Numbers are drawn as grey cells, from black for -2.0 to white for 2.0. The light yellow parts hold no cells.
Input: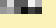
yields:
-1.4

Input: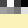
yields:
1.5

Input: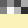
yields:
-1.3

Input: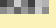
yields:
0.2

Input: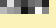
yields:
0.1

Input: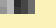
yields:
-0.3

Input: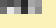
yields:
0.2

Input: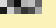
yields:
0.6
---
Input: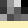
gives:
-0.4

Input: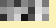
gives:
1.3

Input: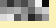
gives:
-0.6

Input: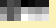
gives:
0.2

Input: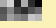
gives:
0.1

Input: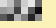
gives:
0.8

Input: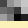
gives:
-1.9

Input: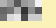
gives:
1.6

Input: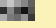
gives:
-0.3
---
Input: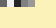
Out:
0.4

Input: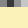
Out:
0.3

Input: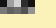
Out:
0.5

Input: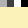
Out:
0.8

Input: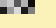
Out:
1.2

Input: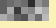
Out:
0.9

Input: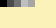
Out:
0.6
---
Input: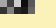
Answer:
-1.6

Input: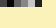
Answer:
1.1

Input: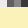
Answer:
0.1

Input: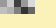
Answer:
-1.2

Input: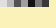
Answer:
-0.1

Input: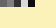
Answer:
1.4

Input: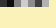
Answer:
-1.0
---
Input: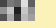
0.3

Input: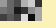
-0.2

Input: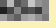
-1.5

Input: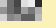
0.3

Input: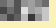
-0.9

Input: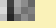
1.4

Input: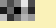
-1.6

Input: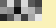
0.4

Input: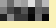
-0.1

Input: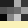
-0.7
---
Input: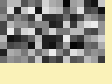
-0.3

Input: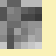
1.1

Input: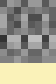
0.0

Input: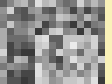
0.3

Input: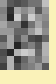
-1.0

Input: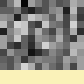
-0.3
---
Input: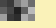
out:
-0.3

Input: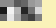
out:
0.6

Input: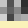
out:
-1.3

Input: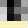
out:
0.6

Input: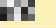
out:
-1.0

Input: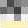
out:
0.2

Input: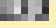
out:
-0.9

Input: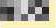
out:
0.2

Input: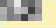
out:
0.4

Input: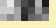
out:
-1.6
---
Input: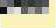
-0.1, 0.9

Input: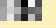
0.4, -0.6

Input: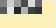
0.0, -1.2

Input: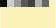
-1.8, -0.4

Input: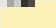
1.6, -0.8

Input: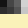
-1.7, 1.1

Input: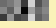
-0.3, -0.1
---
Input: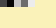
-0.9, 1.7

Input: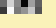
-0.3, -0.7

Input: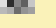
1.5, 0.5

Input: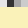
1.6, 1.2

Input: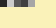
-1.4, 0.6

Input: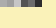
0.7, -1.3

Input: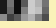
-1.6, -0.8
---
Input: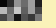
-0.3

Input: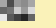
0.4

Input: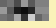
-0.6

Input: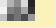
0.2

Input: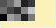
0.5

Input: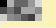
-0.4

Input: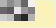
0.6
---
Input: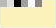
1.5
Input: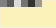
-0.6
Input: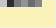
-1.3
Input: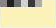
-1.5
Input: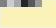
1.2
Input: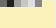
-1.5
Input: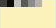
-1.8
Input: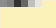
0.0
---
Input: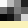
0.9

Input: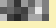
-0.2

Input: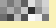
-0.1

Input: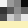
0.4

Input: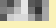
-0.8

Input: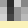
-1.3

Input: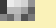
1.7

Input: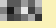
-0.6
